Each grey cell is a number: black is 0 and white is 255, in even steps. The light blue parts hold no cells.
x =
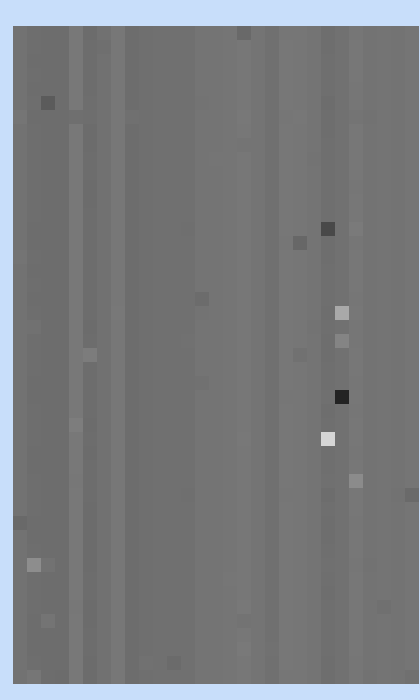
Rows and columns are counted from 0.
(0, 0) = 114
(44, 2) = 109
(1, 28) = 117
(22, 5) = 109
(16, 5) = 109
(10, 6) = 113
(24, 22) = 111
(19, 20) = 118
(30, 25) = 115
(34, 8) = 109
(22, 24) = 118
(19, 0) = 114
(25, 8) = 109
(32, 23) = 113
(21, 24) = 118
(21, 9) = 111
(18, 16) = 119
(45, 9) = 113
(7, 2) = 109
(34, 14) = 116
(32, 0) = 114
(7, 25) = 115
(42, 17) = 116
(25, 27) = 115
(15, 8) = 109
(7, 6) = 113
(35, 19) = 119
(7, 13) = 116
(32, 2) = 109
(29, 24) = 119
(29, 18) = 112
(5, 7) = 119
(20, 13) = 115
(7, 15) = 117
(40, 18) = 112
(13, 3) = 109
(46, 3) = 108
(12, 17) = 116
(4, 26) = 116
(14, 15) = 117

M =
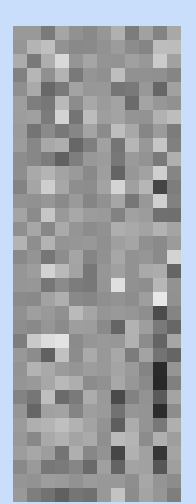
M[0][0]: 153
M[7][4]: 134
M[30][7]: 70
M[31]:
[137, 154, 119, 122, 134, 106, 160, 100, 163, 161, 86, 159]
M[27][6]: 154
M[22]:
[125, 201, 221, 227, 139, 150, 153, 151, 177, 140, 100, 166]
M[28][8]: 172
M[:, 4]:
[145, 137, 149, 121, 163, 140, 116, 134, 103, 126, 154, 142, 154, 168, 149, 150, 165, 163, 124, 137, 186, 158, 139, 140, 149, 174, 122, 132, 178, 164, 175, 134, 146, 117]
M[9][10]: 121
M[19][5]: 134
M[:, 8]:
[124, 140, 160, 145, 121, 107, 148, 168, 182, 154, 151, 160, 119, 161, 169, 165, 146, 146, 145, 141, 150, 178, 177, 124, 154, 151, 130, 150, 172, 180, 177, 163, 142, 140]
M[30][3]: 116
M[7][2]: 138
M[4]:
[143, 170, 104, 122, 163, 151, 152, 117, 121, 152, 102, 161]
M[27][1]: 102
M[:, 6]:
[150, 146, 148, 144, 152, 155, 158, 139, 161, 156, 158, 163, 145, 154, 145, 144, 145, 150, 149, 143, 149, 138, 153, 152, 153, 145, 153, 154, 147, 143, 147, 160, 152, 152]
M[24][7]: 164
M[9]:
[141, 135, 124, 97, 126, 152, 156, 120, 154, 147, 121, 175]
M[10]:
[142, 169, 180, 163, 154, 137, 158, 100, 151, 162, 207, 133]
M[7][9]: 134
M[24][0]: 147
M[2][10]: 203
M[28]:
[155, 175, 180, 191, 178, 163, 147, 94, 172, 148, 120, 175]
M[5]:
[158, 126, 119, 185, 140, 168, 155, 163, 107, 164, 151, 145]
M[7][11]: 124
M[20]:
[145, 159, 153, 144, 186, 165, 149, 153, 150, 142, 76, 132]
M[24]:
[147, 179, 169, 155, 149, 157, 153, 164, 154, 132, 42, 149]
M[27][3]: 163
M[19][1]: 137
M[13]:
[164, 139, 198, 153, 168, 156, 154, 130, 161, 156, 112, 111]
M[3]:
[129, 182, 144, 179, 121, 149, 144, 190, 145, 145, 144, 133]

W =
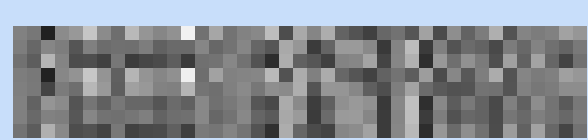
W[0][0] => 129
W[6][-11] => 126
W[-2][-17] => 155
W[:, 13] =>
[113, 134, 112, 110, 116, 136, 136, 122]
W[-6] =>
[113, 93, 181, 132, 76, 78, 65, 119, 60, 70, 75, 94, 59, 112, 115, 135, 114, 83, 45, 173, 97, 86, 64, 131, 134, 164, 68, 134, 177, 46, 152, 111, 145, 123, 79, 160, 97, 163, 102, 67, 113]
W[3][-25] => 132
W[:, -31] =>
[134, 97, 75, 134, 130, 85, 99, 75]
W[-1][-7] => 76
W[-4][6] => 153
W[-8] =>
[129, 119, 33, 139, 152, 198, 139, 110, 185, 149, 134, 145, 241, 113, 166, 115, 130, 136, 189, 77, 169, 133, 173, 99, 83, 64, 103, 114, 86, 162, 75, 142, 99, 124, 175, 83, 132, 124, 129, 162, 150]
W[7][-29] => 63
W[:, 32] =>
[99, 107, 145, 88, 84, 121, 104, 142]
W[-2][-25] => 136
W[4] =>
[127, 121, 68, 123, 110, 183, 153, 94, 160, 152, 130, 128, 181, 116, 111, 128, 138, 119, 142, 138, 174, 84, 150, 149, 135, 95, 78, 126, 163, 107, 90, 82, 84, 115, 113, 84, 129, 119, 124, 141, 141]
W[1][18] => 86
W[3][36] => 133
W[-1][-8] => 113
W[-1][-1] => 114
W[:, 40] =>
[150, 121, 113, 151, 141, 120, 123, 114]
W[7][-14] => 135
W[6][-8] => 99
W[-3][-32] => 103
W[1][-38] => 125
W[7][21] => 75
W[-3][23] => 144
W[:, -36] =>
[198, 128, 78, 199, 183, 117, 134, 82]
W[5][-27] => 112

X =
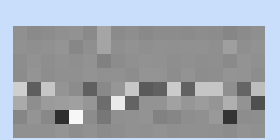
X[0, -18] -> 144
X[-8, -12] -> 165
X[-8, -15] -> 144
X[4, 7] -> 150
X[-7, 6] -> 164
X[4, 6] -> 137
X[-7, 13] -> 145
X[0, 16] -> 139
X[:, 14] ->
[140, 143, 143, 142, 197, 149, 153, 143]
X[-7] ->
[145, 143, 145, 148, 135, 143, 164, 143, 146, 143, 145, 144, 145, 145, 143, 159, 143, 146]
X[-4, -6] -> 98
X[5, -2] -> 147
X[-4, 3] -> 148
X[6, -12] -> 119
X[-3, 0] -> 170
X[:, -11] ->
[139, 143, 140, 145, 150, 234, 144, 142]
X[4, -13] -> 96
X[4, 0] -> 207
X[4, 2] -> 198
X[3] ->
[140, 148, 141, 144, 144, 147, 144, 145, 141, 148, 147, 141, 147, 141, 142, 148, 147, 141]
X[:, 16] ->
[139, 143, 147, 147, 101, 147, 141, 146]
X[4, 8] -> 199
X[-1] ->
[144, 144, 144, 148, 141, 145, 139, 142, 145, 144, 146, 143, 144, 144, 143, 140, 146, 144]
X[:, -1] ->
[143, 146, 144, 141, 189, 79, 142, 144]
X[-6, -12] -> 129
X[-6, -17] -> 146
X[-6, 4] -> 143
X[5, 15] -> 175
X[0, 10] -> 140
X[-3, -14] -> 160
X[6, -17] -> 148
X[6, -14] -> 247

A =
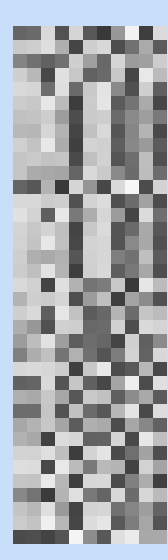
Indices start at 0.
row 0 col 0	101
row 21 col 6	107
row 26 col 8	140
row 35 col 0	203
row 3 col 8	70
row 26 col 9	169
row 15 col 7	84
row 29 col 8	73
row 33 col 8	108
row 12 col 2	203
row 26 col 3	166
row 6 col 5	202
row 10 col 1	171
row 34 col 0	196
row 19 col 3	213
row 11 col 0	100
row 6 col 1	195
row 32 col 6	216
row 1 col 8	113
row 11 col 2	179
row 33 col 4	224
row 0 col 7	152
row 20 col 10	187
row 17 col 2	226
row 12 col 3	207
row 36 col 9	168
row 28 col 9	135
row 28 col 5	175
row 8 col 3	172
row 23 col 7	125
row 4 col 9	207
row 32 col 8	128
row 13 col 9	219
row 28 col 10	97
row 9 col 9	190
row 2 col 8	156
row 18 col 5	116
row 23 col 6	84
